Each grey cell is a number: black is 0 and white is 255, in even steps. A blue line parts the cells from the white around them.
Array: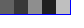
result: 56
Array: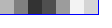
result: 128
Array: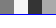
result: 245
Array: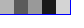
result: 91
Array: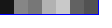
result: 134
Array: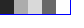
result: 172
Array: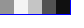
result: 244
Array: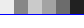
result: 135
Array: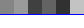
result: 154
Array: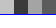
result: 58
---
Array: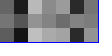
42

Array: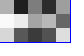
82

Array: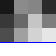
211

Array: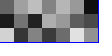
225

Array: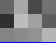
145

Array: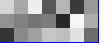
226

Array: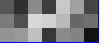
131
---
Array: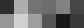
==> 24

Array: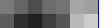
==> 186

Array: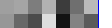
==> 131

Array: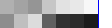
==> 43

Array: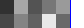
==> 232

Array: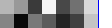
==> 64

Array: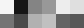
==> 100

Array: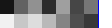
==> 78

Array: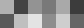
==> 206

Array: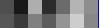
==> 205
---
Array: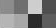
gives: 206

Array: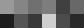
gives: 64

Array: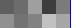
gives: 61

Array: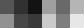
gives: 105

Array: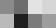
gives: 227

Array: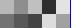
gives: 47

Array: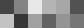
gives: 167
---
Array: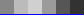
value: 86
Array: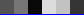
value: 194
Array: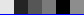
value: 1
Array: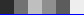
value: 92
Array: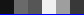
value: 158
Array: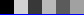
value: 91
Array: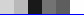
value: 94
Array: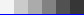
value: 81
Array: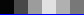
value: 176
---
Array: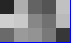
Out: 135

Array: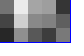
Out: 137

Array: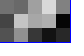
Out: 167

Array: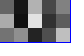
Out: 226

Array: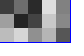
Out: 67

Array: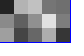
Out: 144

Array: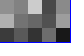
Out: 103
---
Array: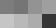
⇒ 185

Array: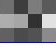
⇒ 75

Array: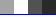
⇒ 254

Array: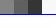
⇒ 96

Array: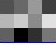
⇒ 1

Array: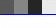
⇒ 133

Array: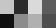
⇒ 140

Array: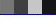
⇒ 63

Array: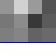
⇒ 133
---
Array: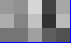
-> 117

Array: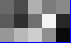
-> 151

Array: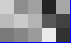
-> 122

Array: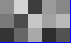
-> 52

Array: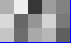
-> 197

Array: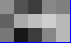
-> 119
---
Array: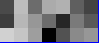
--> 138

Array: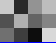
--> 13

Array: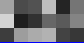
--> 67

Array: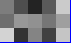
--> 65

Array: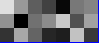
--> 194

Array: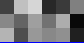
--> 144

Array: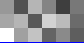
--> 138
